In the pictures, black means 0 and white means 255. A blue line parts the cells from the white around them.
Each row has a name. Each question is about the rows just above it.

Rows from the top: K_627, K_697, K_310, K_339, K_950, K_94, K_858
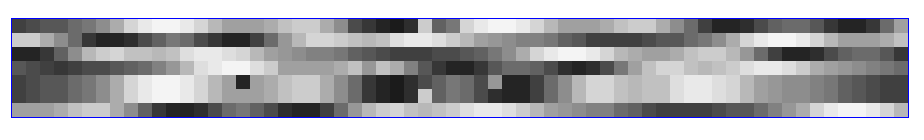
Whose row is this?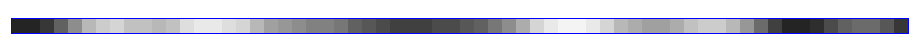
K_310
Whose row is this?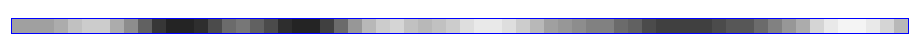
K_858
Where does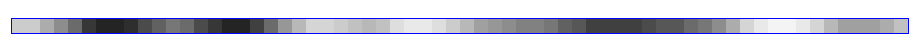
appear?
K_697
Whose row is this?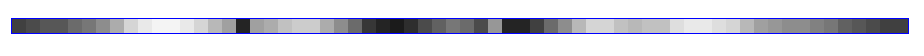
K_950
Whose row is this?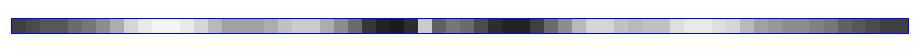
K_94

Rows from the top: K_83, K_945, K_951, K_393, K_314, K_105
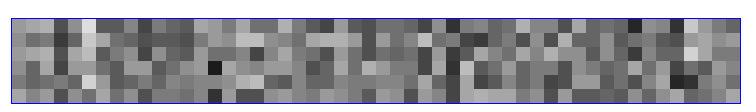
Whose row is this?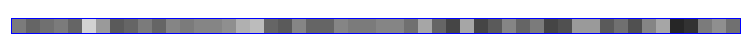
K_314
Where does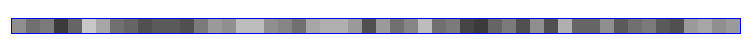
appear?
K_945

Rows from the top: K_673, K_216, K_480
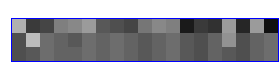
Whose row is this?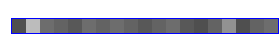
K_216

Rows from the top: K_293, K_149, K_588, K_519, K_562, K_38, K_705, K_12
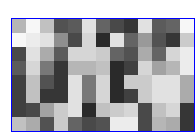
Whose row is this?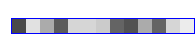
K_588
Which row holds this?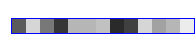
K_519
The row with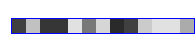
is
K_38

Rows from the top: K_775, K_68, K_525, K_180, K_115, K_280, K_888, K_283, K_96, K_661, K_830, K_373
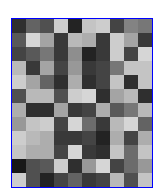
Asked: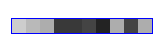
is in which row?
K_96
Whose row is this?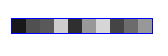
K_830

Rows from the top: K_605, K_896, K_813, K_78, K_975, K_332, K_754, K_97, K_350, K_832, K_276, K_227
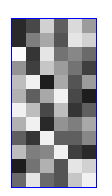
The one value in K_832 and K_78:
[63]
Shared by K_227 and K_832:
[241]
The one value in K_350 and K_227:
[241]

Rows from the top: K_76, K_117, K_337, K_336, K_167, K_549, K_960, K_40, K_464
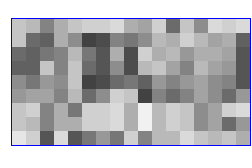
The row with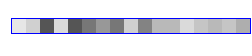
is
K_464
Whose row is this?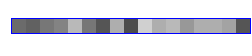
K_337
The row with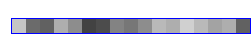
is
K_117
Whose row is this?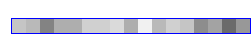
K_40
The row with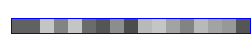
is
K_336

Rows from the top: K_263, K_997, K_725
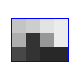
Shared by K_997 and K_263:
[236]
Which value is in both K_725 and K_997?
[51]

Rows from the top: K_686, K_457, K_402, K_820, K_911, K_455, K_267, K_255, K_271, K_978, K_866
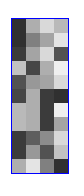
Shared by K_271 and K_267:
[59]
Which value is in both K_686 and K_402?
[217]
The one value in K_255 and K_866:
[174]
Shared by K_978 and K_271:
[59]
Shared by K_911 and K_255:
[164]
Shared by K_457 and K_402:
[164]

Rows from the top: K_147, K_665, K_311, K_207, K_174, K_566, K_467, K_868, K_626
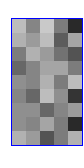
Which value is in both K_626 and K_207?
[124]
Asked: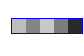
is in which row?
K_147
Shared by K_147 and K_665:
[189]
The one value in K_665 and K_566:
[189]
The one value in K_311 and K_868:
[124]

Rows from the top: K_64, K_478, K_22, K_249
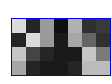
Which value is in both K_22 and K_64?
[37]
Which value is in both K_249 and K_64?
[37]
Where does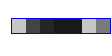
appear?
K_22
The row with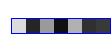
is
K_64
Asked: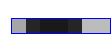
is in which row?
K_249
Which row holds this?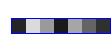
K_478

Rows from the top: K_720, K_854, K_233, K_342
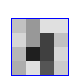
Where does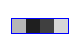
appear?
K_233
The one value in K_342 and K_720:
[224]
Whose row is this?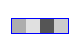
K_342
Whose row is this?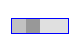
K_720

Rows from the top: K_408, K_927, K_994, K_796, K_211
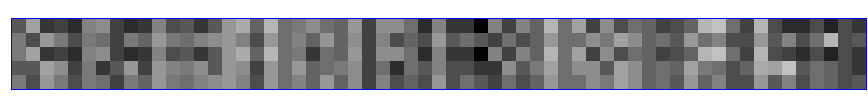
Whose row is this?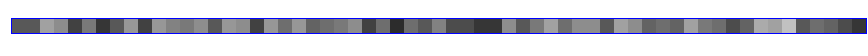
K_796
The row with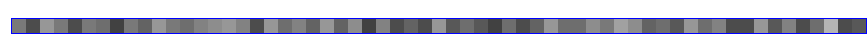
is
K_927
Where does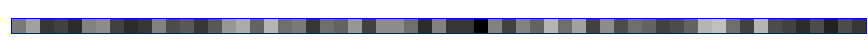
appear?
K_994

